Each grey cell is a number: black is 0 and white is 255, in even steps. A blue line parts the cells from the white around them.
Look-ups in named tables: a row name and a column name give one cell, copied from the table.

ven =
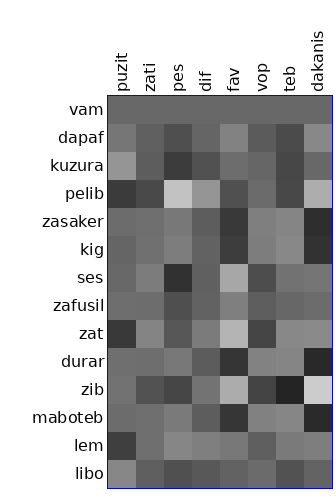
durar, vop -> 130
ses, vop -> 77
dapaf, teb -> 75
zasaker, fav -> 57
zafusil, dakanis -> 108
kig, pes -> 125
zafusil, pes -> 79
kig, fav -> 61
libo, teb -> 82
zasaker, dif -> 93
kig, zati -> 112
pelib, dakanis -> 173
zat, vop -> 69
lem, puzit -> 63

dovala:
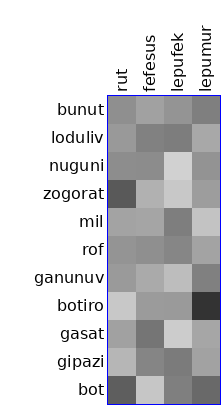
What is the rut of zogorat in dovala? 89
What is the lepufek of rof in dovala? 134
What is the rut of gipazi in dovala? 182
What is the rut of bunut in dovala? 143
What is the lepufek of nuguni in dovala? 209
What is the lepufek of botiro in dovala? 154

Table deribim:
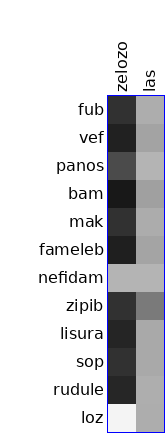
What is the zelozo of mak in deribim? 49
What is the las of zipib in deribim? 122
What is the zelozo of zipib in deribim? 49
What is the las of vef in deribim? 163
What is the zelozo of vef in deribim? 33
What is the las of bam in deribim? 160
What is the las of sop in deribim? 169
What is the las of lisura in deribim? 169

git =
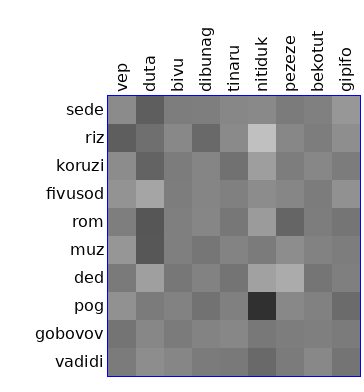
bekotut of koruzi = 135
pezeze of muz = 141
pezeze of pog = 136
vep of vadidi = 123
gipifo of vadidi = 116
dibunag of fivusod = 133
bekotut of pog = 129
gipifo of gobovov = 123
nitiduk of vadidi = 105
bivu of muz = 127
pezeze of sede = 123
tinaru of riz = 138
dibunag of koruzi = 133
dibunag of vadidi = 123
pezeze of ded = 171
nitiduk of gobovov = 120
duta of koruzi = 99
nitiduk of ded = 161
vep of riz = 94
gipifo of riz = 142

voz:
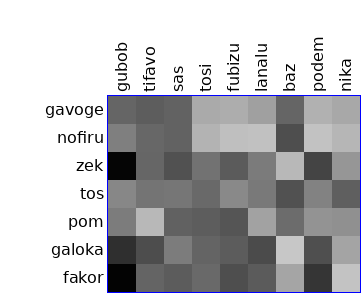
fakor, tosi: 105
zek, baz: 184
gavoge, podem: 177
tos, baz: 81
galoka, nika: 164
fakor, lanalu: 91
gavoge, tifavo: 93
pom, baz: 108
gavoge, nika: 168
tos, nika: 95
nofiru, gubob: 127

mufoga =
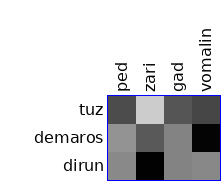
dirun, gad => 131
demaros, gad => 131
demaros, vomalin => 4
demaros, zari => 89
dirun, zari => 2
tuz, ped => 76
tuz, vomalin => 70
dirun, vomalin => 136
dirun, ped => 137
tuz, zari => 204
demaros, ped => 147
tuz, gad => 85

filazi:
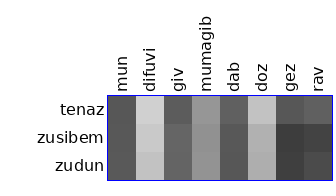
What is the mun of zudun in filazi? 89
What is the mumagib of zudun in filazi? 147
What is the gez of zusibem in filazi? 61
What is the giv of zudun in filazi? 100
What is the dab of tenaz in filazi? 96
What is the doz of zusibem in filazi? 177
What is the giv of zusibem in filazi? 101
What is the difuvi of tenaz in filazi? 208
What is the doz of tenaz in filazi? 194
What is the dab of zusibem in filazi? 88
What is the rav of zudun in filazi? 75
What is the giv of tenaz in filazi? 92

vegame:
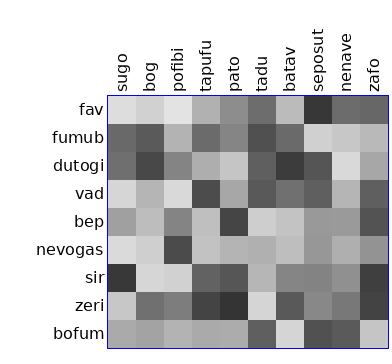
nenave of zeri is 120
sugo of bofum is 170
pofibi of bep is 132
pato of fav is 141
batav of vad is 112
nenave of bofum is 90
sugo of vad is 214
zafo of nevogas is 147
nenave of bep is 154

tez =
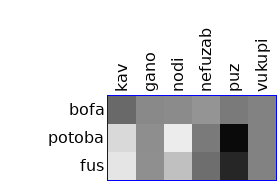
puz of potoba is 10
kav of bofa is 105
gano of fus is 143
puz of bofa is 122
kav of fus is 229
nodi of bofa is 139
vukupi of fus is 130
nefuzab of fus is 110
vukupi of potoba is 130
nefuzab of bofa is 148
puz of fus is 38
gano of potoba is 142
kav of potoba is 217
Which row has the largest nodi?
potoba

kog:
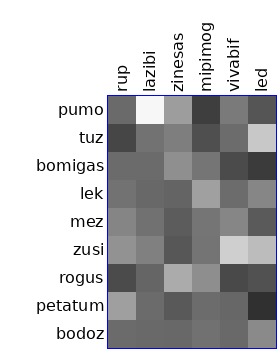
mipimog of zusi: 116
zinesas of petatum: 89
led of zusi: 188
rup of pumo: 106
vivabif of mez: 134
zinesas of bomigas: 143
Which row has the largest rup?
petatum

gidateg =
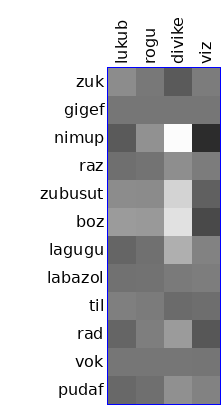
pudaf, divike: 144
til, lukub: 127
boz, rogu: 153
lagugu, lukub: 101
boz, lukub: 155
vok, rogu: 118
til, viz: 110
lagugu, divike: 175
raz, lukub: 111
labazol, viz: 125
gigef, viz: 118
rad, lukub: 101
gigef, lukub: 118
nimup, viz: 44
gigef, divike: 118
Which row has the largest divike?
nimup

